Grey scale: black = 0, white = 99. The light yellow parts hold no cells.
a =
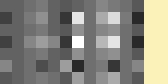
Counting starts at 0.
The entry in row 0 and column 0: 38
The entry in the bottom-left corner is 34
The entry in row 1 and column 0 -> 25
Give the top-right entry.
34
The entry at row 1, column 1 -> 38
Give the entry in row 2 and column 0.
38
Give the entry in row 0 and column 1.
38
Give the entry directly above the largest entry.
56
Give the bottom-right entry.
34
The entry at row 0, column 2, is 43
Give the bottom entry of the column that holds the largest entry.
61

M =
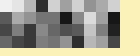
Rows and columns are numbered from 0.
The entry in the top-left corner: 93
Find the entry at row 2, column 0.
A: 27
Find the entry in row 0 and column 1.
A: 89
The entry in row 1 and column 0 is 35
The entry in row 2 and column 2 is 22
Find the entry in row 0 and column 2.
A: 71
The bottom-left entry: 40
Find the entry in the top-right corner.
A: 81
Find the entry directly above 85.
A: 57

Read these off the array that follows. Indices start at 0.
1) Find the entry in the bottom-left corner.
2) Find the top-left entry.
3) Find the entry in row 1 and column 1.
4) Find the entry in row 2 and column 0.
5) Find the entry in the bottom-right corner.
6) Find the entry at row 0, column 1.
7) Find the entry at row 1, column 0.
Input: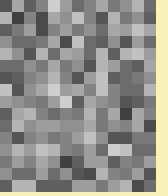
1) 37
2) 33
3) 25
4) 37
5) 42
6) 65
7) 70

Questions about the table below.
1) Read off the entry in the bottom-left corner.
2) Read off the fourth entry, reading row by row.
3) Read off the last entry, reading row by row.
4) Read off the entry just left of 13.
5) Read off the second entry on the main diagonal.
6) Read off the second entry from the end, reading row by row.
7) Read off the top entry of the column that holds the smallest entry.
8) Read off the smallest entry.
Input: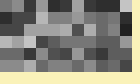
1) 54
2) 59
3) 27
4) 50
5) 27
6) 41
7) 76
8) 13

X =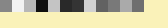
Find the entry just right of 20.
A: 81
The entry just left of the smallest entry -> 71

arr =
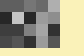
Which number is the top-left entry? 37
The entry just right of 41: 68
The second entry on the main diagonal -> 76
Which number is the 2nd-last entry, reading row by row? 60
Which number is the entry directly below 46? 15
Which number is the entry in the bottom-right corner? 33

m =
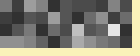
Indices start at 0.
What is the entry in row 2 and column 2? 47
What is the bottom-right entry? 24
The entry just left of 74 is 29
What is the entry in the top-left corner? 47
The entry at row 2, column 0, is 19
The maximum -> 89
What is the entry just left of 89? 38
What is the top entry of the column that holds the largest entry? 51
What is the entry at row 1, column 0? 24
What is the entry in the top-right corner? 29
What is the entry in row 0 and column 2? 61
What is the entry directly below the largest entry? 42
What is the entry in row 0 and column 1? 24

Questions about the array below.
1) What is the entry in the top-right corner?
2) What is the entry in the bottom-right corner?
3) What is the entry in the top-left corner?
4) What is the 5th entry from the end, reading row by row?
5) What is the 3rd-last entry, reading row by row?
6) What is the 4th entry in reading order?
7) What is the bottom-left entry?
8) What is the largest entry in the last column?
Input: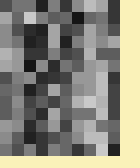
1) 21
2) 13
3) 31
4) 40
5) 40
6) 13
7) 45
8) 64

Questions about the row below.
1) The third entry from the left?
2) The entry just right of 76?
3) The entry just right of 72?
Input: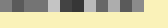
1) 45
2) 26
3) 40

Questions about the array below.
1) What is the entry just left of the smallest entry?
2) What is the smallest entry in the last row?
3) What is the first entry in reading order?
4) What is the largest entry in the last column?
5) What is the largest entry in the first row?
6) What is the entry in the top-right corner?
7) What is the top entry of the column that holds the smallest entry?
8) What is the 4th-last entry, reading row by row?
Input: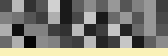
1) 68
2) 2
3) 28
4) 54
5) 81
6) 24
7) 19
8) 77

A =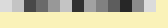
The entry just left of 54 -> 15
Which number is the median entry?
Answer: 54
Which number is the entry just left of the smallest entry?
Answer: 36
